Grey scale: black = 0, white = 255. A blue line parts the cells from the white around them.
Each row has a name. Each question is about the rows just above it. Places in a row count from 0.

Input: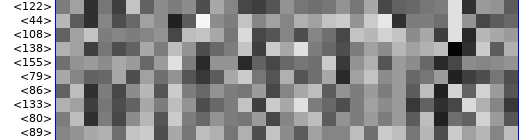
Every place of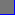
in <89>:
9 12 25
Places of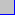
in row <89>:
5 15
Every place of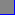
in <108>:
4 6 16 18

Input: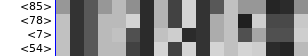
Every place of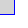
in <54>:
7 9 11 13
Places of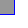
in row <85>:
0 3 13 14
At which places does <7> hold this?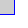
8 17
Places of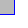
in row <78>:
3 4
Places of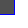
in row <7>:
5 13 15 16

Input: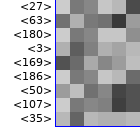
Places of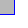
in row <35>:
0 2 5
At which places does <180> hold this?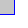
3 4

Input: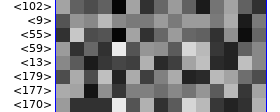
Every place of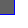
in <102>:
1 3 9 13
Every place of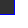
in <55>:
0 6 11
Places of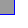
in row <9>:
7 9 10
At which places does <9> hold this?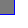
5 6 8 11 14
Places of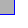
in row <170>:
6 14
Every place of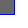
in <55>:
7 9 14

